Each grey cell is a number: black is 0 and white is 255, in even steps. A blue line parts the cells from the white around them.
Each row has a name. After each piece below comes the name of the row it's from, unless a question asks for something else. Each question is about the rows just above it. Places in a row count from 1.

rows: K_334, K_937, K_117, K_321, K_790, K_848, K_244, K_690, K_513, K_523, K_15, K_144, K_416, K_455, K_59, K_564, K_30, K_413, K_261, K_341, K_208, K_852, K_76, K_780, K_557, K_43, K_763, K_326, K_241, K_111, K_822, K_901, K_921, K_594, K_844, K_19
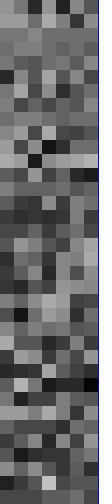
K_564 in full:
[ 59  47  53  47  53 126  59]
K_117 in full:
[118 118 134 110 110 110 110]
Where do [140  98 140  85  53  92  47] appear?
K_594
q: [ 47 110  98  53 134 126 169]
K_261
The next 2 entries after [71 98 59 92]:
[110  71]
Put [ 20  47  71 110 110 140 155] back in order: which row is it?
K_15
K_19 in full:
[ 71  71  71  92  92 110  71]

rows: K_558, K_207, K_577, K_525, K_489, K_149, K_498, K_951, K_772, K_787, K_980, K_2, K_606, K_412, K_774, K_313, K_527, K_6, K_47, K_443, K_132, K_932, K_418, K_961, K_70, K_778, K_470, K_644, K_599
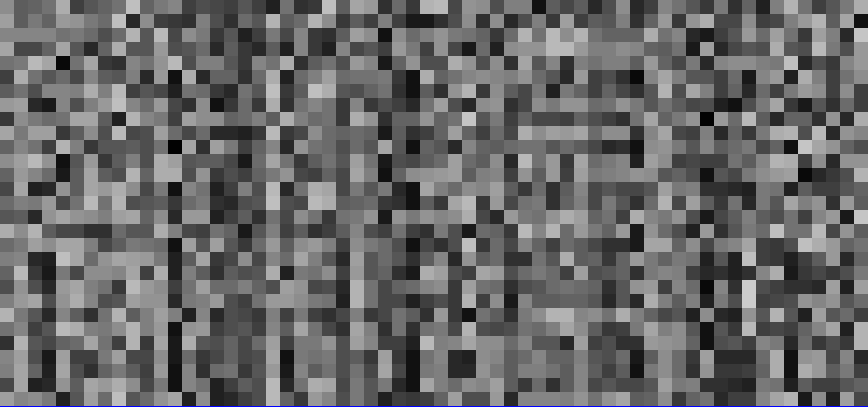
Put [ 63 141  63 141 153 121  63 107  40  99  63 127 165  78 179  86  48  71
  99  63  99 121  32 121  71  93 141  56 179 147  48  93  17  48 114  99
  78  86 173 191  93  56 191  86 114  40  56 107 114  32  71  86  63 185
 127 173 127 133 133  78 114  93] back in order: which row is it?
K_498
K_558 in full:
[141  93  99 114 173  63  86  99 114 191  99 121 133  63  78  71  63  86
  63  32 114  48  56 191  93 165 153  48 107  56 179 185  71 147 141  78
 127 127  17  93  71  93  40  78 141  40  63 133 114  86  56 121  48  99
  32 127 179 114  63  86 121 173]
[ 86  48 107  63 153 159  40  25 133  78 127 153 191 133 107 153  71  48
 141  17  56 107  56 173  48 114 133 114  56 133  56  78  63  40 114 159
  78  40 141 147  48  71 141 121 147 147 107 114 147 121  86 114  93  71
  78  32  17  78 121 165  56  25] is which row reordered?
K_951
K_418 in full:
[179 121  86  40 133  93  48 114 179  93 127 159 127  32 133  40  78  71
  56 127  63 121  63  48  71 127  56  71 114  93  48 153  56  17 114  93
  48 121 141 179 179 133 141 114 173 127  99  71  86  32 141  40  32 147
  86 179  86  32 159  86 107  63]

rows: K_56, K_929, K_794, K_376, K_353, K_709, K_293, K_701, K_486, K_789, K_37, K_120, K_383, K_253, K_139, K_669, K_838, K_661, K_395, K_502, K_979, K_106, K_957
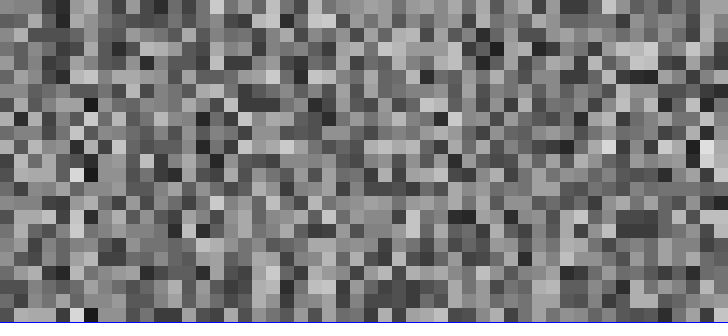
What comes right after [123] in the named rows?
[115]
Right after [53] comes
[108]
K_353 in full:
[153  94 130  60  73 161 130  88  80 145  45 130  88  88  60 190  60  60
 130 153  73  53 108  88 169  66 108  94 175 130 108 175 190 115  39  94
 161  73 115 169 153  60 183  94 130 196 190  73  60 161  88  60]
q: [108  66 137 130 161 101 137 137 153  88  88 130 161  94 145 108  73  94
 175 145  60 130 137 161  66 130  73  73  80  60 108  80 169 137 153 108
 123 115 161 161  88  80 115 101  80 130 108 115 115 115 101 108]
K_253

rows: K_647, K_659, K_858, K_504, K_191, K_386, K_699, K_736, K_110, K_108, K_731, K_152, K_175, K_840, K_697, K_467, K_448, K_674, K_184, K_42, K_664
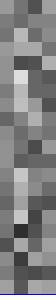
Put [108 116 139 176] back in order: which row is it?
K_840
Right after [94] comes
[102]
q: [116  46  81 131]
K_448

